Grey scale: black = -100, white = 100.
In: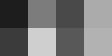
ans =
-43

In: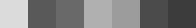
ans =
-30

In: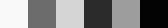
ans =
-15

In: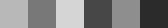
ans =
-6

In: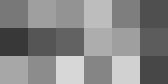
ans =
-38

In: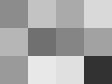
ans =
4
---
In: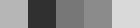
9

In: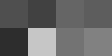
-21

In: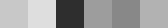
7

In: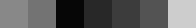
-35

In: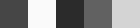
-24

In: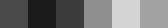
67

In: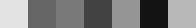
-85

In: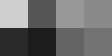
19

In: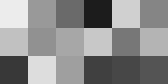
63
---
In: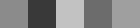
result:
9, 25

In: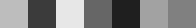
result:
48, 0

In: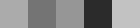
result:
34, 52

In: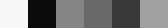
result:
94, 26

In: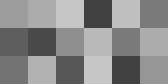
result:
23, 18

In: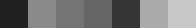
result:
-75, 57

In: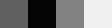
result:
-25, 88

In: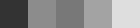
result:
-60, 74

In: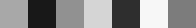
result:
32, -3
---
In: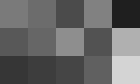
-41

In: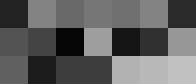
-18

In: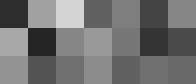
66

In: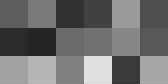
-61

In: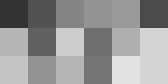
4

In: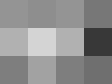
16

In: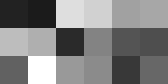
74
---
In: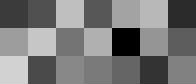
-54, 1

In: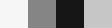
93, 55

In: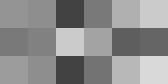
16, 70

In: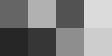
-21, 61

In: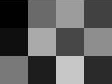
-99, -67

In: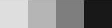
74, -81
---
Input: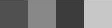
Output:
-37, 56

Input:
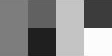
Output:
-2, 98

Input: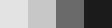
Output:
78, -79

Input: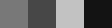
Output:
-6, -85

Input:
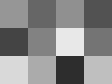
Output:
18, 50

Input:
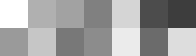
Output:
100, 73
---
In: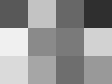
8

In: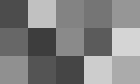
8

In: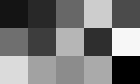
43

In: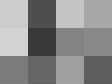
-55

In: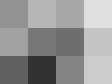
-7

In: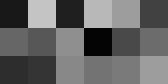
-97
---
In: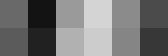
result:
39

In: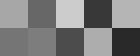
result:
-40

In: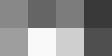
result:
62

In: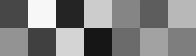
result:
66

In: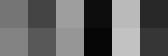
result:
18

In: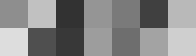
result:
-56
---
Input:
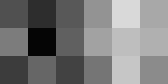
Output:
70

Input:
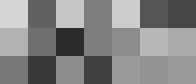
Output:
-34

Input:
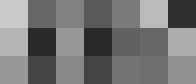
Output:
46

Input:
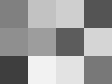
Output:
62

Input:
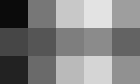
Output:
78

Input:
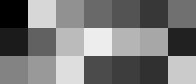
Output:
-57

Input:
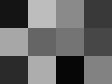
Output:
8
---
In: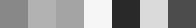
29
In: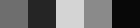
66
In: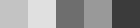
-14
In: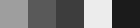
-52
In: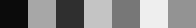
-63
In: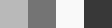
95
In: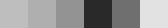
15
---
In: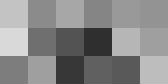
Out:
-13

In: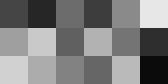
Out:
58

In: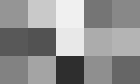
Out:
-36

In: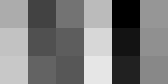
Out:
-37

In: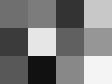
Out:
80

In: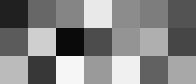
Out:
62

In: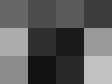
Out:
-63
